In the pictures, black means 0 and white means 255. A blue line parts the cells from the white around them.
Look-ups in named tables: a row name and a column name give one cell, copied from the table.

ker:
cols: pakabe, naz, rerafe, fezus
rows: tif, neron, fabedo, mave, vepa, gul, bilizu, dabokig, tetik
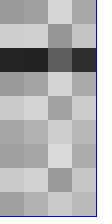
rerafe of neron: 149
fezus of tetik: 185
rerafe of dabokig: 154
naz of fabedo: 34
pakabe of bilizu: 159
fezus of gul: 184
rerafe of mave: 212
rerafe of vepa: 161
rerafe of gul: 206
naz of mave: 163

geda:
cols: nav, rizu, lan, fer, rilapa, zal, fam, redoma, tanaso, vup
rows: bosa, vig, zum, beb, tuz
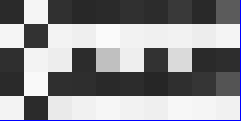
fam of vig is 240
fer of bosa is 40
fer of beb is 46
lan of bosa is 48
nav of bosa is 42
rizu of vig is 50
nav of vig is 245
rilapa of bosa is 42
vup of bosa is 91
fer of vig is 239
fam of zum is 50
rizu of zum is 243
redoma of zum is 218
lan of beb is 47
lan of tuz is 234
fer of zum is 44
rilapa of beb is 41
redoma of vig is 242
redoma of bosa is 57

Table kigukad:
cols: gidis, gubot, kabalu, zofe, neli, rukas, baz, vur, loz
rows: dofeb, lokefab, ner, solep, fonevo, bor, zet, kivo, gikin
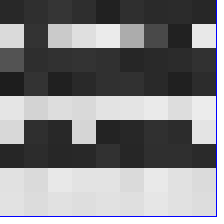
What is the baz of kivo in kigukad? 233
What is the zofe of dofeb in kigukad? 46
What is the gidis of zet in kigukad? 38
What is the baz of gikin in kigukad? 230
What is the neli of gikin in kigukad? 225
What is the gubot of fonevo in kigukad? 211
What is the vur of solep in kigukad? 32
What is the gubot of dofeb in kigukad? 47
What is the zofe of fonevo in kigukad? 217
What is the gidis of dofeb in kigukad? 40
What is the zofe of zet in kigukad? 40
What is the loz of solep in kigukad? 44
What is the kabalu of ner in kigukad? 49
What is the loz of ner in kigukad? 49
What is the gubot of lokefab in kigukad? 51
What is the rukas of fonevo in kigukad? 228
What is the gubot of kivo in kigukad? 218
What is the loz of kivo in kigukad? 219
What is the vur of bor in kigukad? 44
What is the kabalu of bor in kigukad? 40

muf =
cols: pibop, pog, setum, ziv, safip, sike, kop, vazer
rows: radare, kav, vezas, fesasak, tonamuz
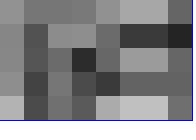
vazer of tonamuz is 111
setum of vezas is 107
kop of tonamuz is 192
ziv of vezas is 44
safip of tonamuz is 171
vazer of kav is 36
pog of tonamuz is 75
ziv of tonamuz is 90
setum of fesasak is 118
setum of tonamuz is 112
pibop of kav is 134

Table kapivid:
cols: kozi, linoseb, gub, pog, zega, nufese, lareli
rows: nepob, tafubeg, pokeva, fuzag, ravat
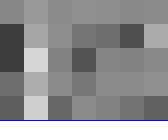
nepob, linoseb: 153
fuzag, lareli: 143
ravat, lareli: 97
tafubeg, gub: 141
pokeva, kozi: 61
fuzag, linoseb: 174
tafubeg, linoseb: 167
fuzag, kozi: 109
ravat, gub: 104
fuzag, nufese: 140
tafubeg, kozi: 61
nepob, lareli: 140
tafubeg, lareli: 170
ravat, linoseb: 207
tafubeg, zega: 111
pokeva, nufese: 131
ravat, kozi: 95
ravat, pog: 139

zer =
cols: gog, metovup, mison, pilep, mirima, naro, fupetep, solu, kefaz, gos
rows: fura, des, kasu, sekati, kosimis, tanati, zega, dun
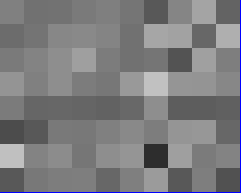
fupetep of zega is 45
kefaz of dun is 126
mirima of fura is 127
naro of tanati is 137
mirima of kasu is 124
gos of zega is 131
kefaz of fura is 164
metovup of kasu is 131
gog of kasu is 122
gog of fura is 128
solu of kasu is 83
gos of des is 175
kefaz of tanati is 151

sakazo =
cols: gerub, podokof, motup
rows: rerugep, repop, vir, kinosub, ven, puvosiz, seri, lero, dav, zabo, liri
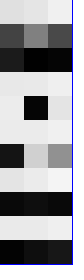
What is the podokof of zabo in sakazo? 234
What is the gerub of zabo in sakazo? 234
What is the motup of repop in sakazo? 73
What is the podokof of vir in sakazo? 1
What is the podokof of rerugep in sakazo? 229
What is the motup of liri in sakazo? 23

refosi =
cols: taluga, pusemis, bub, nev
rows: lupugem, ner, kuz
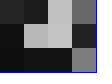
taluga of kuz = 14
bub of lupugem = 193
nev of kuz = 125
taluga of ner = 16
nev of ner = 34
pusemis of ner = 184
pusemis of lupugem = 27
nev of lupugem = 104
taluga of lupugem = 36
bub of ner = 196
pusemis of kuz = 19
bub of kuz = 19
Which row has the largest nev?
kuz

